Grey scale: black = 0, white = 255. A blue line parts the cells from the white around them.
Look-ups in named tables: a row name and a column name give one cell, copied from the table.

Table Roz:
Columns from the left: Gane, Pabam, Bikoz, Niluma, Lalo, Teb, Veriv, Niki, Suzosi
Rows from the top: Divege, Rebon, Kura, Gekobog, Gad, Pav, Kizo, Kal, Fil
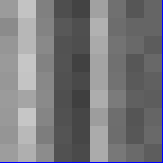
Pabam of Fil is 175
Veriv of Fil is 120
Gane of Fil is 157
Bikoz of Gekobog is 130
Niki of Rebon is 101
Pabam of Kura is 183
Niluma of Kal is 84
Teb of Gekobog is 164
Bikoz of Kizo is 133
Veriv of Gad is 114
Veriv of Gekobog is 112
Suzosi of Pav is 93
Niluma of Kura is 82
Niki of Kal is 87
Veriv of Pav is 123
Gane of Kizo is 153

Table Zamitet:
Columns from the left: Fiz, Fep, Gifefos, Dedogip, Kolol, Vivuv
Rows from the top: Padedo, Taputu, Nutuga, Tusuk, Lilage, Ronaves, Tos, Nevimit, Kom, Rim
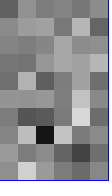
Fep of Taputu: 156
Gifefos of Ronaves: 151
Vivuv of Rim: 136
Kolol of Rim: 107
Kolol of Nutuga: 140
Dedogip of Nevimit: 195
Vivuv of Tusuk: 182
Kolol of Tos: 215
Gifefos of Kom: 140
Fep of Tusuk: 115
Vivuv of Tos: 109
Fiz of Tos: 124
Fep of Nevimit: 190
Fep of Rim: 208
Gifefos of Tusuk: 150
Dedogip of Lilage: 125
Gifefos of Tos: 90

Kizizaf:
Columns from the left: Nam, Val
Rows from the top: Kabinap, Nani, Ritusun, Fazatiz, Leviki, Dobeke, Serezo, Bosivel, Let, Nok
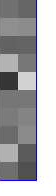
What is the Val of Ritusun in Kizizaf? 100
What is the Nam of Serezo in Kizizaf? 123
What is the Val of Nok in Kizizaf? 80
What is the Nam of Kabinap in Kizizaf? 113
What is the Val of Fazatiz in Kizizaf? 119
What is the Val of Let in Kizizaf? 91
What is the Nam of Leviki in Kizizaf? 53
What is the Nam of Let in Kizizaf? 177
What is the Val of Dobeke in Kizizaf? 119
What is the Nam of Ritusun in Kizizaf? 98
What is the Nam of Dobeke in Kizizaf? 118
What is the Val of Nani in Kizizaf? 140
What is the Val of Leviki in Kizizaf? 211
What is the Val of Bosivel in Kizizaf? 138
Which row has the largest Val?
Leviki

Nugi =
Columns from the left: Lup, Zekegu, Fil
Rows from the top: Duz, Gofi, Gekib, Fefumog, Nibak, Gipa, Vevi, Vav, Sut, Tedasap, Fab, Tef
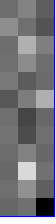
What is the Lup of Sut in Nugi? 108
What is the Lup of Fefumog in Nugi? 112
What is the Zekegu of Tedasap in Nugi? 217
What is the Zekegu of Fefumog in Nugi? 140
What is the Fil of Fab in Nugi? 95
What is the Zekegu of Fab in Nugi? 145
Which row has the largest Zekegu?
Tedasap

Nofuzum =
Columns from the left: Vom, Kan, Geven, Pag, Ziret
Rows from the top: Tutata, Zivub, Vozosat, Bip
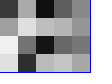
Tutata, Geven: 15
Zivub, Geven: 190
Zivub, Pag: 181
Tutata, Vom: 57
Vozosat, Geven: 20
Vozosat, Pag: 104
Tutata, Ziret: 136
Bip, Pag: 197
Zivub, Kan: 223
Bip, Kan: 46
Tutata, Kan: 170
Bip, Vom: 224
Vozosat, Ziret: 118
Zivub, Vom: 159
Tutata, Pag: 94
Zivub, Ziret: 149
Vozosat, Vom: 240
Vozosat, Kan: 115
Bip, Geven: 186
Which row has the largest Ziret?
Bip

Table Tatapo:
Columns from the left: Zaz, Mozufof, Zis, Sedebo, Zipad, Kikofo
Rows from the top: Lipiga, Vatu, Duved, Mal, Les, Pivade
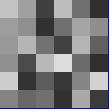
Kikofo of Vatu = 142
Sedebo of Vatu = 112
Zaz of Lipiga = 195
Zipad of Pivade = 169
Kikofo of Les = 210
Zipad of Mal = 107
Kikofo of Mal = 47
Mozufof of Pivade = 104
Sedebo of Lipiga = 190
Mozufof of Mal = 75
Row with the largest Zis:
Mal

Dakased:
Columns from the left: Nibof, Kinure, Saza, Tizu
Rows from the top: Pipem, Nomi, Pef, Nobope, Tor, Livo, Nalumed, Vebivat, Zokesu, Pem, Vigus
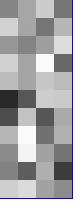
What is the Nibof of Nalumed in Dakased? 77
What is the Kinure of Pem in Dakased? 93
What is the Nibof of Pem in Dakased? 130
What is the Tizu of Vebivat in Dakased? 177
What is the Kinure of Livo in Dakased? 87
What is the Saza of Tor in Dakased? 198
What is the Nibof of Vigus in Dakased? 206
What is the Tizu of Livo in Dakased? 202
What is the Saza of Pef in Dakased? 158
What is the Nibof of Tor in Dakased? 188
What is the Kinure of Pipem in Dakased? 166
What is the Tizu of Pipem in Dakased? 117
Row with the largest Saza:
Nobope

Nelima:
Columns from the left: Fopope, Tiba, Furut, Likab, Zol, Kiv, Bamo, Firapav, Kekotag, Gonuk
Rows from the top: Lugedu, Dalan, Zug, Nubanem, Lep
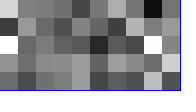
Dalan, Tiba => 153
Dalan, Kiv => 101
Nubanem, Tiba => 111
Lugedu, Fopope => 212
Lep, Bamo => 94
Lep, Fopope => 108
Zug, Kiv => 40
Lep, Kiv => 71
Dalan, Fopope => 61
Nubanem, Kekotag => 109
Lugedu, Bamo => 172
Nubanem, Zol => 155
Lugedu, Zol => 71
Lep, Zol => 155
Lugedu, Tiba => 128
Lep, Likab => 125
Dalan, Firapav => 180
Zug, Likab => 98
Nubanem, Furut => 138
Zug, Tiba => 104

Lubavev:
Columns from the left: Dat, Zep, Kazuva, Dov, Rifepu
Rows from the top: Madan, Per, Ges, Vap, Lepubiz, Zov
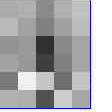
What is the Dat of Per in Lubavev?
185
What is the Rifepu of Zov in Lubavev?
167
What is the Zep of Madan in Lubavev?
176
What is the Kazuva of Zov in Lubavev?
81
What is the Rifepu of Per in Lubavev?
188
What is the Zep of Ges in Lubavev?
154
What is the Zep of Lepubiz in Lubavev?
240
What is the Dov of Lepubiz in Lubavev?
111
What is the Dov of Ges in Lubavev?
137
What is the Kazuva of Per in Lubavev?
128
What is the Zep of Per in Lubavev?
162
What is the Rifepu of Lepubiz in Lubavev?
196
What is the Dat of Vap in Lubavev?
163
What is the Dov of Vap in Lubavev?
127
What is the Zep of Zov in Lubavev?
174
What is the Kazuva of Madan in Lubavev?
139
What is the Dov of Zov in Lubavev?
204
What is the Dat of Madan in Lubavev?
172
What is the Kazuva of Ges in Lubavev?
49
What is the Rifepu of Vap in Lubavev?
165

